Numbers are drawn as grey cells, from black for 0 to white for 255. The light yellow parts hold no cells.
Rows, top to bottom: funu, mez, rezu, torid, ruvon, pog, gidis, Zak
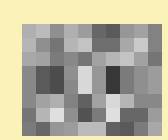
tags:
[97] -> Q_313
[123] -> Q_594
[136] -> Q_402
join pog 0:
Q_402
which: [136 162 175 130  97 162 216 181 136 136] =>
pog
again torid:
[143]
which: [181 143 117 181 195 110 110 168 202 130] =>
mez
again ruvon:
[136]
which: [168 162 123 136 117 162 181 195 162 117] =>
rezu

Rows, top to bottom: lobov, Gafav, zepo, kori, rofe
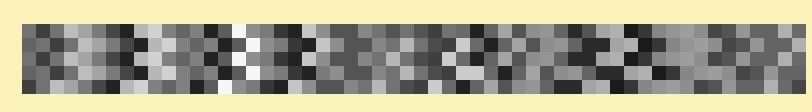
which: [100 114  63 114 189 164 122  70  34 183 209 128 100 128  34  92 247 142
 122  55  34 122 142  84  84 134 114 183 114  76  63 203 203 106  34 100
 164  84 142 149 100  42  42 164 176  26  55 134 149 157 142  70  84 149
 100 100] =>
kori
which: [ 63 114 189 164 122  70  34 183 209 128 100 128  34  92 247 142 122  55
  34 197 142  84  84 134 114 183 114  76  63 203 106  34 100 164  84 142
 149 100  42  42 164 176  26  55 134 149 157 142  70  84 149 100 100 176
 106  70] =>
rofe

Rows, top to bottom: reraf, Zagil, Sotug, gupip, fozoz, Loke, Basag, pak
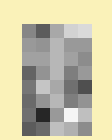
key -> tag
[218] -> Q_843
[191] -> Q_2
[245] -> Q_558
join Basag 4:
Q_2
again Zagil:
[153]
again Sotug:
[161]
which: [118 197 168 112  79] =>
fozoz

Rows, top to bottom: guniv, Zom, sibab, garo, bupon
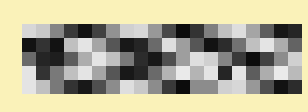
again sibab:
[208]
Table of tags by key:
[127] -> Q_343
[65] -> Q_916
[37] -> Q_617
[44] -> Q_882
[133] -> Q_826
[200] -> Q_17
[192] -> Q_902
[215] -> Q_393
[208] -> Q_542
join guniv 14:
Q_902
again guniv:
[215]
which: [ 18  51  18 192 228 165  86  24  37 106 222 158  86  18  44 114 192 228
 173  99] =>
Zom
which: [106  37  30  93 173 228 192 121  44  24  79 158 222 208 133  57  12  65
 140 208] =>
sibab

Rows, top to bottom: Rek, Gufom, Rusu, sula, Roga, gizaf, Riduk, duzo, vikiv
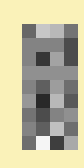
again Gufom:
[131]
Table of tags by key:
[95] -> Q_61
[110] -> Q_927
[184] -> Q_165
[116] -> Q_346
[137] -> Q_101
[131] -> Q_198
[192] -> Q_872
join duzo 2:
Q_872
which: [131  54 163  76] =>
Rusu
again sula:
[144]

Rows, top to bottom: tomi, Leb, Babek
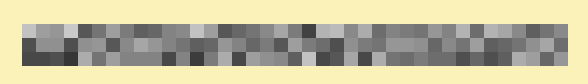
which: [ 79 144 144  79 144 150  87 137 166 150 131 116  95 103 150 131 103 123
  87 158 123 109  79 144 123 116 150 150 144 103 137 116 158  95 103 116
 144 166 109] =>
Leb
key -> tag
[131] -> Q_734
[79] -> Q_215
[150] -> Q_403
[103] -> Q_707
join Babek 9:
Q_734
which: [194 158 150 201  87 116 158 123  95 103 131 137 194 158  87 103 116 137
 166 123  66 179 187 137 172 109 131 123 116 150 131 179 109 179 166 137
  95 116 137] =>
tomi
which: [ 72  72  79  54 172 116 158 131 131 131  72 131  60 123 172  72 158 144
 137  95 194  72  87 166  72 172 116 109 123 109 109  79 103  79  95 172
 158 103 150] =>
Babek

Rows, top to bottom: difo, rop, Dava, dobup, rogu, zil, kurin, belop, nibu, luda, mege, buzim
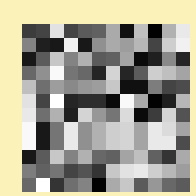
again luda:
[97]
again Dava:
[91]
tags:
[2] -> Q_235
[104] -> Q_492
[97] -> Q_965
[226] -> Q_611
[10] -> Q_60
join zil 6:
Q_60
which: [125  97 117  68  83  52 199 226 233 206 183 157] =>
mege
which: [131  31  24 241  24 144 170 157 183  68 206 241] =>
rop

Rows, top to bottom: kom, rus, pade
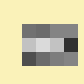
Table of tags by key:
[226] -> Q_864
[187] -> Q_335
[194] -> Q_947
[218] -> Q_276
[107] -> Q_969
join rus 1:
Q_276
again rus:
[194]
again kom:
[132]

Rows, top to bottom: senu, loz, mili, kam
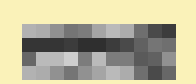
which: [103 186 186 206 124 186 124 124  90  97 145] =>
mili
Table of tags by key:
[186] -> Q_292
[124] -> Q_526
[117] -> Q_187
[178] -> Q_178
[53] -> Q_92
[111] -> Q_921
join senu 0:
Q_178
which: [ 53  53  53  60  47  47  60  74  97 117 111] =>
loz
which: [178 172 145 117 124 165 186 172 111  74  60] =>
senu
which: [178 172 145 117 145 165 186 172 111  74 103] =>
kam

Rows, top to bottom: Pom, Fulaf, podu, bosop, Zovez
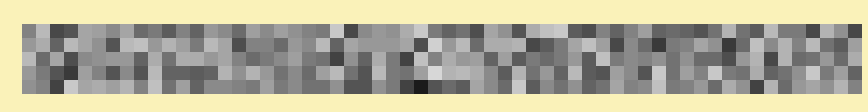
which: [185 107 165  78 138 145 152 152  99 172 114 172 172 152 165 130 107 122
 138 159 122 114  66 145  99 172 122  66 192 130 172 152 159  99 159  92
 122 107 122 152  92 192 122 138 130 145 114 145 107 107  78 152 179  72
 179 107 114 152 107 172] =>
podu
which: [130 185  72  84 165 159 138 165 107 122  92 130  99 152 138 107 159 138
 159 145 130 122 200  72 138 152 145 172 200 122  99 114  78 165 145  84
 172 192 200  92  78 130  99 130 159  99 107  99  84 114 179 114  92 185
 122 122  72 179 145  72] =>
Pom

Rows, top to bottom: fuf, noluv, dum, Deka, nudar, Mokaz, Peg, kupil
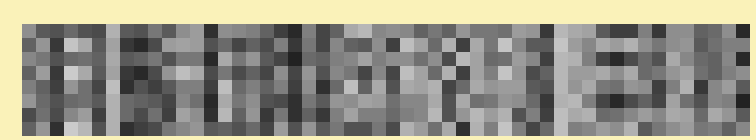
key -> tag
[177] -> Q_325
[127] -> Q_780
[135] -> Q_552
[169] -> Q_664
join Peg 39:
Q_664
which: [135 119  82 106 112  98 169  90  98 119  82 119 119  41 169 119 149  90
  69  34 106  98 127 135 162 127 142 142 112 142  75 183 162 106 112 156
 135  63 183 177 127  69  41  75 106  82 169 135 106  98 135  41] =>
dum

